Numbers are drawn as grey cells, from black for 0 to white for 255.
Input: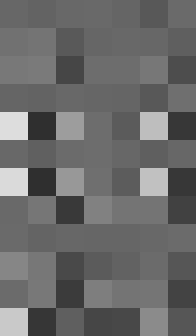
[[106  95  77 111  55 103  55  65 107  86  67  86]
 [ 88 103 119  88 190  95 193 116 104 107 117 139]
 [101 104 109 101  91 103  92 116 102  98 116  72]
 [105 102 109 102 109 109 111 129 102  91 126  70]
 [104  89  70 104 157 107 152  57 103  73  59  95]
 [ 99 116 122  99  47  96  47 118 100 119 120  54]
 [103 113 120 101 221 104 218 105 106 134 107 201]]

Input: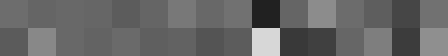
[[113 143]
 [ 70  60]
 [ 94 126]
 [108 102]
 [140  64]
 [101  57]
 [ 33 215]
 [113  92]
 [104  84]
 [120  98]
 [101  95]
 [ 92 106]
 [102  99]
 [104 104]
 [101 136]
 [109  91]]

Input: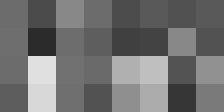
[[ 89  82 145 122]
 [ 81 136  83  54]
 [ 89  67 191 172]
 [ 76  64 176 143]
 [108  94 106  82]
 [136 109 113 111]
 [ 75  43 224 216]
 [108 110 108  93]]

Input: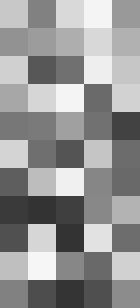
[[153 177 198 210  66 108 105 179 109 209 140]
 [244 216 238 106 113 197 134 136 226 105  79]
 [217 174 112 244 160  84 240  63  51 135  52]
 [129 156  87 214 122 111 189  51 214 246  77]
 [200 146 208 167 119 212  94  58  80 191 129]]

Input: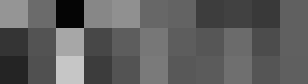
[[ 96  96  95]
 [ 57  76  85]
 [ 65 107 111]
 [ 61  86  91]
 [ 99  93  88]
 [103 119 122]
 [144  93  83]
 [135  71  60]
 [  5 167 198]
 [107  83  80]
 [149  52  36]]

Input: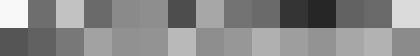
[[219 139]
 [105 178]
 [ 98 167]
 [ 38 147]
 [ 52 158]
 [106 176]
 [115 151]
 [167 141]
 [ 77 185]
 [142 147]
 [138 145]
 [106 162]
 [194 120]
 [110  97]
 [248  85]]
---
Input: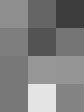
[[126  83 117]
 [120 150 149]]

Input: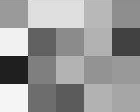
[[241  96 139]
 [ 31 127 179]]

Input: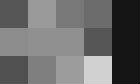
[[140 144 144]
 [ 80 127 156]]

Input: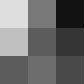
[[192  92  53]
 [ 92 109  73]]

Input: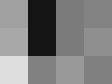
[[168  20 123]
 [222 129 153]]

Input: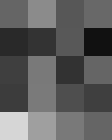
[[ 41  51  88]
 [ 63 121  50]]

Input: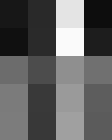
[[ 16  42 250]
 [108  76 143]]

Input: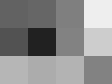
[[ 82  33 130]
 [182 172 179]]

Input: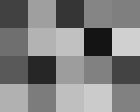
[[111 179 193]
 [ 89  38 157]]
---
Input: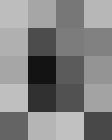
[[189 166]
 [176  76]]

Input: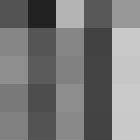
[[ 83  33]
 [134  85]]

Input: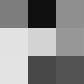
[[125  16]
 [226 211]]

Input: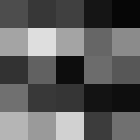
[[ 77  55]
 [164 222]]

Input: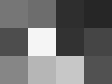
[[118 109]
 [ 77 245]]

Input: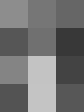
[[141 118]
 [ 86 112]]

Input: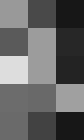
[[153  73]
 [ 90 156]]

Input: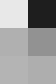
[[232  30]
 [176 146]]
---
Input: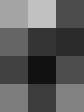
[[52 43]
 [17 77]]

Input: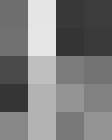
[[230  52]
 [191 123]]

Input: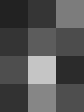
[[ 92  76]
 [197  43]]

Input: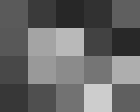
[[164 185]
 [153 139]]

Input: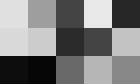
[[204  43]
 [  6 104]]

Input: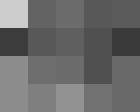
[[ 88  95]
 [110 108]]

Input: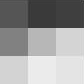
[[183 212]
 [235 228]]

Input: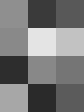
[[228 194]
 [136 117]]
